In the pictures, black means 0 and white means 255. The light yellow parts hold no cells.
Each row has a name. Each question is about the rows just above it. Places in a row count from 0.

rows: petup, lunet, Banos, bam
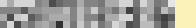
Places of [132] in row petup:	5 12 13 23
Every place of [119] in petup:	9 10 14 19 22
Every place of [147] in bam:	3 7 12 15
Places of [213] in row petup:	0 2 3 4 17 18 20
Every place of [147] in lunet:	4 5 12 15 24
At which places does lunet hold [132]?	0 1 2 10 14
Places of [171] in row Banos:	0 7 8 9 15 16

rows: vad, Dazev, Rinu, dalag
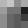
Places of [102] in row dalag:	1 3
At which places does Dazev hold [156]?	0
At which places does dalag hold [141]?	0

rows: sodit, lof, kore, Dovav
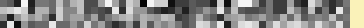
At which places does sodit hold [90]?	1 27 46
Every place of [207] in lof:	1 3 8
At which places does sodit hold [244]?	3 15 21 34 35
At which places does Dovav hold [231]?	1 7 31 35
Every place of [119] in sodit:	5 6 9 38 49
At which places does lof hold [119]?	30 38 46
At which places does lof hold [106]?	7 28 49

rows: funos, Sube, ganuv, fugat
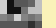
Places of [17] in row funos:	1
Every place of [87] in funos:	2 3
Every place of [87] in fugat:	0 1 2 3 5
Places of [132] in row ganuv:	0 3 5
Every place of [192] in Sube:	4 5
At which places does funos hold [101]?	4
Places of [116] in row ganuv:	1 4

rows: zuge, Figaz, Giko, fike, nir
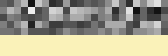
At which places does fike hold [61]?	7 8 11 19
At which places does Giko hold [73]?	0 4 13 16 19
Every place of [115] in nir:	0 1 10 12 13 15
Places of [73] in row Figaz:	5 9 23
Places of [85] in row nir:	4 5 6 18 23
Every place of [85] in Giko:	3 5

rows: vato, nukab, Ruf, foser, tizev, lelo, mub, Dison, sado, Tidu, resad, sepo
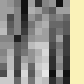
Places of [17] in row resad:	7 9
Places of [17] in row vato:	3 8
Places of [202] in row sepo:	0 1 3 5
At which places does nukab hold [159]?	0 1 5 8 9

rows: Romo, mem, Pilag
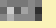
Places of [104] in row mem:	0
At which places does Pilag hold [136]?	0 2 3 4
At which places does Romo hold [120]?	1 2 3 5
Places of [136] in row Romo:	0 4
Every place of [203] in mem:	1

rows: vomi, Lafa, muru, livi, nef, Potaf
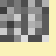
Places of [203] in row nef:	0 2 4
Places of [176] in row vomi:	4 6
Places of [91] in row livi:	3 6
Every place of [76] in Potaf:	0 1 4 5

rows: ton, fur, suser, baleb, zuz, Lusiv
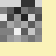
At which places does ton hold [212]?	0 1 2 5
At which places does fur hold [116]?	3

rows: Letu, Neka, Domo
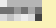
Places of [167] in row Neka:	4
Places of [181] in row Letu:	1 2 3 4 5
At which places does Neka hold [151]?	2
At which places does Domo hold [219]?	0 2 4
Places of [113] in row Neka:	0 1 3 5
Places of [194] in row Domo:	1
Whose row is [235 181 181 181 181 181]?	Letu

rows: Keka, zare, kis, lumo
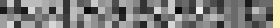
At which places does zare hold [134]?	15 30 32 34
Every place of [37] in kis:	17 22 35 38
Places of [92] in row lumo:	5 19 26 37
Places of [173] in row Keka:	6 8 10 17 28

